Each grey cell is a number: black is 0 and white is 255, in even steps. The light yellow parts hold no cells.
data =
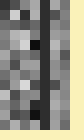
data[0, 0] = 50
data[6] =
[141, 78, 157, 159, 46, 142, 112]
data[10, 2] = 142
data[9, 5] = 158
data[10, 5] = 172
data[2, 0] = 108
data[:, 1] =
[79, 206, 99, 180, 164, 105, 78, 145, 155, 77, 101, 73, 174]
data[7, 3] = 135
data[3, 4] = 46
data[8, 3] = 75
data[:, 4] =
[46, 46, 46, 46, 46, 46, 46, 46, 46, 46, 46, 46, 46]
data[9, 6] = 135
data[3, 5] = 156
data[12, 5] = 160
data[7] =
[112, 145, 113, 135, 46, 146, 132]
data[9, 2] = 132
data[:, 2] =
[134, 48, 80, 191, 210, 127, 157, 113, 216, 132, 142, 87, 113]
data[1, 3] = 176
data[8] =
[91, 155, 216, 75, 46, 77, 139]
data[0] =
[50, 79, 134, 168, 46, 168, 117]
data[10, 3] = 42
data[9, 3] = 138
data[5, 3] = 103

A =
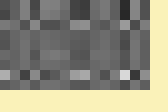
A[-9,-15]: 80
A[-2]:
[174, 116, 66, 137, 76, 90, 113, 157, 168, 107, 81, 125, 216, 56, 142]
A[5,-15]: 105
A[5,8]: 84
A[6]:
[92, 101, 111, 96, 110, 108, 103, 93, 91, 104, 109, 101, 83, 113, 96]
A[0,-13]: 128
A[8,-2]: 116
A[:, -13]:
[128, 127, 83, 110, 113, 113, 111, 66, 114]
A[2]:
[121, 112, 83, 135, 81, 80, 94, 138, 143, 97, 88, 109, 154, 76, 125]
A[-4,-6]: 111
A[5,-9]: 114
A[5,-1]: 95
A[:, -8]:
[67, 69, 138, 95, 91, 87, 93, 157, 88]
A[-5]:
[83, 101, 113, 97, 109, 105, 99, 91, 89, 102, 109, 98, 74, 116, 94]
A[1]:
[70, 96, 127, 78, 124, 119, 104, 69, 63, 106, 119, 94, 40, 133, 81]
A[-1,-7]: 86
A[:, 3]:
[71, 78, 135, 100, 97, 85, 96, 137, 91]
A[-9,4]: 129
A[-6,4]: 107
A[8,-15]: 92
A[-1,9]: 105
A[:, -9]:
[111, 104, 94, 99, 99, 114, 103, 113, 105]
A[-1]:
[92, 100, 114, 91, 113, 112, 105, 88, 86, 105, 111, 100, 77, 116, 94]
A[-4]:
[105, 99, 113, 85, 117, 121, 114, 87, 84, 111, 111, 104, 85, 116, 95]
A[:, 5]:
[127, 119, 80, 103, 105, 121, 108, 90, 112]

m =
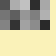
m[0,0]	82
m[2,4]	41
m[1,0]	117

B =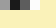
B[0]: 156
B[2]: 93

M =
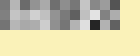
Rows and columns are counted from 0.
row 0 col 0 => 122
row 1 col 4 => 192
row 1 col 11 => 173
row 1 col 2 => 181
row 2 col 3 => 173
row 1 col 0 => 128
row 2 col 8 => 223
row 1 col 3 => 208
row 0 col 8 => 197
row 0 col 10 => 156
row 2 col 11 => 97

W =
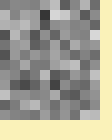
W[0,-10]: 122
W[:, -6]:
[159, 54, 84, 143, 112, 134, 121, 184, 140, 137, 142, 156]
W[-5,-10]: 146
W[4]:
[116, 152, 160, 95, 112, 160, 104, 170, 141, 151]
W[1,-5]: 214
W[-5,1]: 133
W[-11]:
[183, 133, 164, 157, 54, 214, 200, 153, 91, 139]
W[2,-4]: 148
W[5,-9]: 153
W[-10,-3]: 131
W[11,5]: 122
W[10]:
[100, 124, 167, 184, 142, 112, 144, 128, 106, 139]
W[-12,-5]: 189
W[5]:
[83, 153, 125, 150, 134, 164, 137, 108, 130, 109]
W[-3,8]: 132
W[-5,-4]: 106
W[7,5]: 90
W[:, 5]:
[189, 214, 142, 101, 160, 164, 159, 90, 67, 169, 112, 122]
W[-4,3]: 99
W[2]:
[177, 171, 186, 158, 84, 142, 148, 131, 136, 102]
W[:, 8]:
[179, 91, 136, 130, 141, 130, 106, 129, 105, 132, 106, 191]
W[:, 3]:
[129, 157, 158, 86, 95, 150, 122, 122, 99, 132, 184, 118]
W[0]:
[122, 136, 134, 129, 159, 189, 93, 134, 179, 109]
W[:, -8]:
[134, 164, 186, 141, 160, 125, 166, 100, 74, 145, 167, 127]
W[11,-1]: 186

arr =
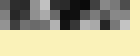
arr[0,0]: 95
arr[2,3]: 106
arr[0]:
[95, 45, 42, 146, 193, 46, 42, 15, 10, 64, 136, 121, 77]
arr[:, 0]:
[95, 128, 147]
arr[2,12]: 195
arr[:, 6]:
[42, 13, 19]
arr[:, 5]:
[46, 106, 178]
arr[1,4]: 170
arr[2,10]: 37
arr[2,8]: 179

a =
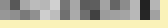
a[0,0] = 141
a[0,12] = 140
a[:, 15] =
[181, 161]
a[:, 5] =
[208, 189]
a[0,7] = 167
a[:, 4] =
[183, 206]
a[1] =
[151, 143, 122, 144, 206, 189, 112, 170, 111, 65, 156, 160, 164, 184, 38, 161]
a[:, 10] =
[163, 156]
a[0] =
[141, 88, 168, 187, 183, 208, 118, 167, 92, 94, 163, 101, 140, 183, 34, 181]

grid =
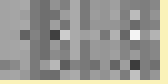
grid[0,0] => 163
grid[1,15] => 147
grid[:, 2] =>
[169, 158, 168, 98, 169, 162, 162, 153]
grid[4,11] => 154
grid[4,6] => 122
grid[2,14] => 126
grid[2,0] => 163
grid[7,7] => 170
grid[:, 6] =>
[128, 157, 117, 204, 122, 131, 94, 161]
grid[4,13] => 118
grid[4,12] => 133
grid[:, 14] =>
[126, 126, 126, 148, 126, 126, 126, 126]
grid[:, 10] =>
[150, 149, 150, 120, 150, 150, 150, 146]
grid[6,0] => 128
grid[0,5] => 146
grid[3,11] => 177
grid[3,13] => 244
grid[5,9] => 153
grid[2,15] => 130
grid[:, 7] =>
[170, 170, 170, 170, 170, 170, 130, 170]
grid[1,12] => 127
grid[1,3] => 122
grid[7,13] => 192
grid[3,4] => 111
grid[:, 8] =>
[121, 122, 121, 159, 121, 121, 121, 125]
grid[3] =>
[163, 161, 98, 130, 111, 64, 204, 170, 159, 166, 120, 177, 103, 244, 148, 179]
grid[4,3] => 122

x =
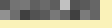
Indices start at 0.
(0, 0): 86
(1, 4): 90
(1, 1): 110
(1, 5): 120
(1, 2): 64
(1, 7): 64
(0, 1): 115
